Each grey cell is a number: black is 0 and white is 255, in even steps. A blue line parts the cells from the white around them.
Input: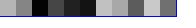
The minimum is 3
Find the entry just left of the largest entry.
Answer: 92
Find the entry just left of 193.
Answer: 19
